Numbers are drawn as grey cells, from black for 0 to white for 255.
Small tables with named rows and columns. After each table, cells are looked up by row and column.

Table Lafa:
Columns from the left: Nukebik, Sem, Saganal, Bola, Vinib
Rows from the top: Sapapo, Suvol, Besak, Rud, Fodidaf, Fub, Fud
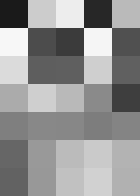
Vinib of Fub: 179
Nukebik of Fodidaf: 127
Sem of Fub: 153
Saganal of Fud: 193
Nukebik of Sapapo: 26
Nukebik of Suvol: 247
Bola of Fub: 202

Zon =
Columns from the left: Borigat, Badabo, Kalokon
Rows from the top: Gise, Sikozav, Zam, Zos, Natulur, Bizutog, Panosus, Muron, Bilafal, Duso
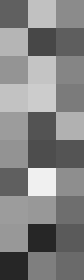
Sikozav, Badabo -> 71
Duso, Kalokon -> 106
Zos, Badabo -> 204
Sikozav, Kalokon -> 94
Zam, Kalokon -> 133
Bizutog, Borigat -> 147
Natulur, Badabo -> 83
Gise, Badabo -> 193
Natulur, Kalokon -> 177
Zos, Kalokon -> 123
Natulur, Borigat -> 156
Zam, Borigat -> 148
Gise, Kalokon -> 139
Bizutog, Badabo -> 77
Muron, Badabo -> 152
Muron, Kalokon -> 110
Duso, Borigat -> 38

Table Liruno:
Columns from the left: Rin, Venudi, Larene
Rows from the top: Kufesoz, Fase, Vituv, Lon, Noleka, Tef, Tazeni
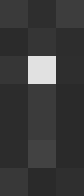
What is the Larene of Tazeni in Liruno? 47
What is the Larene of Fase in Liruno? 45
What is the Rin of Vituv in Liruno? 54
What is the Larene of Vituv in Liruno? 46
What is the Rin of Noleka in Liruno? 44
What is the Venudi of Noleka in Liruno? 59
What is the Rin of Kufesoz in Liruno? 58
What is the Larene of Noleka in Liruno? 42
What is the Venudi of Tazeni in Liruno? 42
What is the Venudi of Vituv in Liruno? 225
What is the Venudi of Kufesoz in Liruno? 46
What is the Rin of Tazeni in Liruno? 56
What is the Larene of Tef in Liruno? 42
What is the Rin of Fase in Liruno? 43
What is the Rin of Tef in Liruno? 44

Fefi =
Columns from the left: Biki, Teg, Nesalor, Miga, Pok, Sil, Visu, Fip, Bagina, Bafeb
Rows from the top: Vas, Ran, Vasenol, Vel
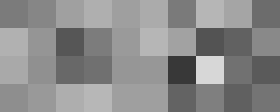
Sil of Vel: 159
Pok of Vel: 159
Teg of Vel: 153
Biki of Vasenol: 169
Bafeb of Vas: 108
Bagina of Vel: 96
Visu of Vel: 99
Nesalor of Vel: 174
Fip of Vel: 127
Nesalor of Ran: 86
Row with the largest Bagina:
Vas

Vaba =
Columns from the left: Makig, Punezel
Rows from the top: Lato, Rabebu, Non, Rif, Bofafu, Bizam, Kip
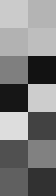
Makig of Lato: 203
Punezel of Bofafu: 66
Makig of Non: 127
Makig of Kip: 96
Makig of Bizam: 80
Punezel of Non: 18
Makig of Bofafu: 221
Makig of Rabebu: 178
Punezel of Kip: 49
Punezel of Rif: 205
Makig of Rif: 22
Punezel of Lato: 180
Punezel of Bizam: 129
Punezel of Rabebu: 190

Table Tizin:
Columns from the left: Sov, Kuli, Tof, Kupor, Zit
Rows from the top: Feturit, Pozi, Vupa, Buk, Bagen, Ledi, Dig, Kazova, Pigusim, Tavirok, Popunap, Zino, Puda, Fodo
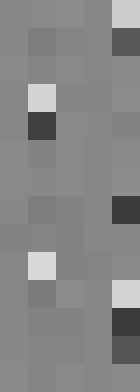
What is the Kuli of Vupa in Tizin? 132
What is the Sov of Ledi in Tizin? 137
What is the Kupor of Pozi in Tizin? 134
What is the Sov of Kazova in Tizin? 136
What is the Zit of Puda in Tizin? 85
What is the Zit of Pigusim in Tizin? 135
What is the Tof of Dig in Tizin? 138
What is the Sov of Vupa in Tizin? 137
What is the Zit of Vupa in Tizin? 137
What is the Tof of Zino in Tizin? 131
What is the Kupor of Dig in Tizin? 134
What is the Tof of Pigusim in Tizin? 130
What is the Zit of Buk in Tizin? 139
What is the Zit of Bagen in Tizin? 131
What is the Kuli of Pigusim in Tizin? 132
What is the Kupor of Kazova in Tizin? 135
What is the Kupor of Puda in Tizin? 135
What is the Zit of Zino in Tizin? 59
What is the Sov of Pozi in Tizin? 135
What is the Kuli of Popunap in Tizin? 124

